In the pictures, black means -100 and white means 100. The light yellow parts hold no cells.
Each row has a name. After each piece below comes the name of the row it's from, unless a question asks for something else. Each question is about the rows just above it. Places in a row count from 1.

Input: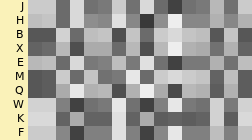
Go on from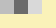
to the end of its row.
-5  0  49  -5  76  -11  -49  -5  -5  39  -11  49
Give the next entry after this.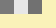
-49

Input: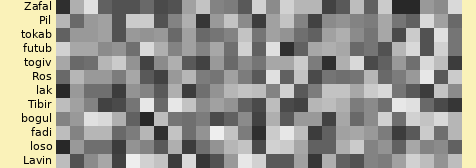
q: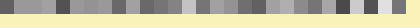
tokab
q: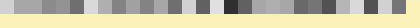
futub
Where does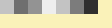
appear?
fadi
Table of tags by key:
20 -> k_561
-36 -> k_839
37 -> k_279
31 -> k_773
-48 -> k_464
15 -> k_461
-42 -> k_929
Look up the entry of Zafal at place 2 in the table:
k_279
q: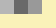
Pil
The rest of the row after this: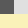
-24  53  -42  -8  -13  -8  43  -18  -3  20  81  -30  59
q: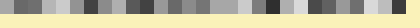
togiv

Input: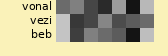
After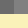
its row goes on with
-45  -67  22  -84  44
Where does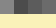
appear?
vezi
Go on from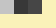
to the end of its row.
5  -40  -28  -16
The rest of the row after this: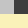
0  -16  -28  -84  49

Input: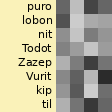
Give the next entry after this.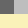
-46
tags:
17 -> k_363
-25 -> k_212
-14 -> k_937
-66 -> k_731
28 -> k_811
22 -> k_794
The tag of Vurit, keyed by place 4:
k_731

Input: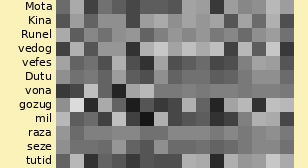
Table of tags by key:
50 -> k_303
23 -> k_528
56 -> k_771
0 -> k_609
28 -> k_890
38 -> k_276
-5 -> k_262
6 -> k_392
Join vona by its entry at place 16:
k_609
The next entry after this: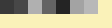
-61
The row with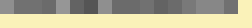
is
seze
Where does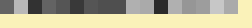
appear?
tutid

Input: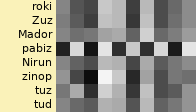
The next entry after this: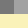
33
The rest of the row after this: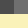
10
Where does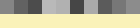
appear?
Nirun

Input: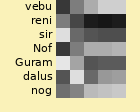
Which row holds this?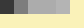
Nof
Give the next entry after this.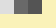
-39
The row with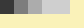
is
vebu

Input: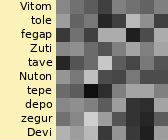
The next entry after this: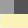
-60
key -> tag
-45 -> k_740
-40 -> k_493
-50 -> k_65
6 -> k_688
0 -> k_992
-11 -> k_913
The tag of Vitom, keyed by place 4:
k_65
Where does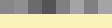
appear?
Zuti
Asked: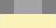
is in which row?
tepe

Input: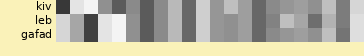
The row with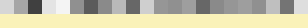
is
gafad
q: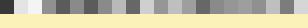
kiv
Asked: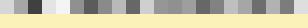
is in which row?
leb

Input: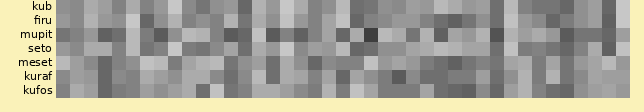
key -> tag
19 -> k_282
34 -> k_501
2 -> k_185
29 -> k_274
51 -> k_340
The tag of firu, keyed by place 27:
k_185
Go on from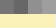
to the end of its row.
-19  56
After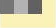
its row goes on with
29  19  40  -35  40  24  34  19  -29  -8  -8  -19  24
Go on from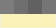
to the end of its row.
2  -8  29  34  -3  29  -8  19  29  45  19
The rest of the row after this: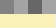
13  -3  -29  8  -13  -13  -3  -3  24  -13  13  40  -3  40  -8  8  29  24  24
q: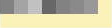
firu

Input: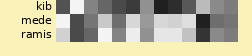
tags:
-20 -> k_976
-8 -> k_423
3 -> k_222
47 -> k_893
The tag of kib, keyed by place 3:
k_222
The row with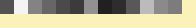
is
kib
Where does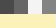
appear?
ramis

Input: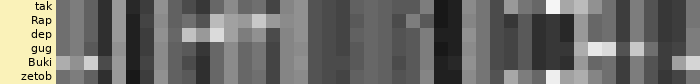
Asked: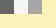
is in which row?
tak
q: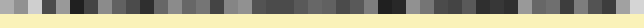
Buki
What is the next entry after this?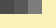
-75
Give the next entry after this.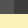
26

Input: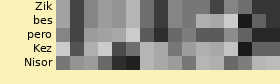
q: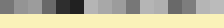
Nisor
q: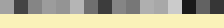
bes
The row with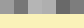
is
Nisor
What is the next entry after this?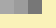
42
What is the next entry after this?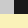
-23
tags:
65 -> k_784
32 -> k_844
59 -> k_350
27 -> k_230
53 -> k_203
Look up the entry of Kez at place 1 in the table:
k_350
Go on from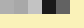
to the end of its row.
-23

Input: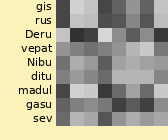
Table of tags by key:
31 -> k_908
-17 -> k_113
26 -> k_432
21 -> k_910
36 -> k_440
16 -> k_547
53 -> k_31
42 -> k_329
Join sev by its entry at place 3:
k_908
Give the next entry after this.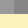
-17
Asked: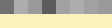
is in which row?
Nibu
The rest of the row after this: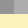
21  31

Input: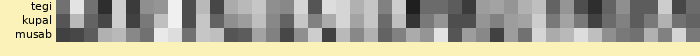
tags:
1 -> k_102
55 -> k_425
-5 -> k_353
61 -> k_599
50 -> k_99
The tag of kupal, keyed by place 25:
k_99
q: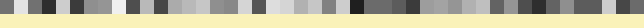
tegi
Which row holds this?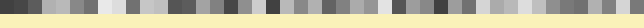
musab

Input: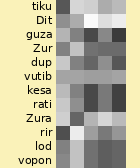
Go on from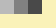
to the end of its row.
-5  -49
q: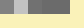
Zur
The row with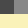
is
guza
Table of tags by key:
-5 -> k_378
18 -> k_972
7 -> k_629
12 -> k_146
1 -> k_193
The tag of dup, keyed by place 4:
k_146
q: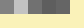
lod

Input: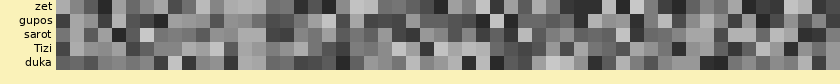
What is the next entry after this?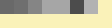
40
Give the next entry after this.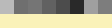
52
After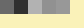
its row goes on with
-62  -2  46  -40  9  40  9  -50  19  -68  -40  14  -34  4  -50
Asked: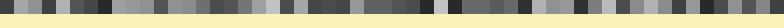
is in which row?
gupos
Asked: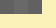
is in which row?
sarot
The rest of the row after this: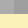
52  -29  30  19  -2  14  35  -8  -34  -50  -2  -8  9  52  25  -56  52  30  46  40  -18  -34  -45  -34  19  -40  30  -8  -18  -34  30  14  -8  -62  14  25  -24  -56  -24  46  19  -62  14  -13  19

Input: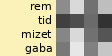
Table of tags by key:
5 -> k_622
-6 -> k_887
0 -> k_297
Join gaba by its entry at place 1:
k_887
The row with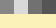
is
mizet
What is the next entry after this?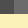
-61
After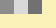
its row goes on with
49

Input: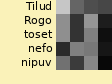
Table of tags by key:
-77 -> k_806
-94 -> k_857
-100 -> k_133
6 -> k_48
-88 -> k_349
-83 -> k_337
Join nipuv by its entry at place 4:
k_857
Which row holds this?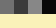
nipuv
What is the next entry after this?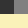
-88
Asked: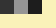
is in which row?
Rogo
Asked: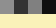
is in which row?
toset

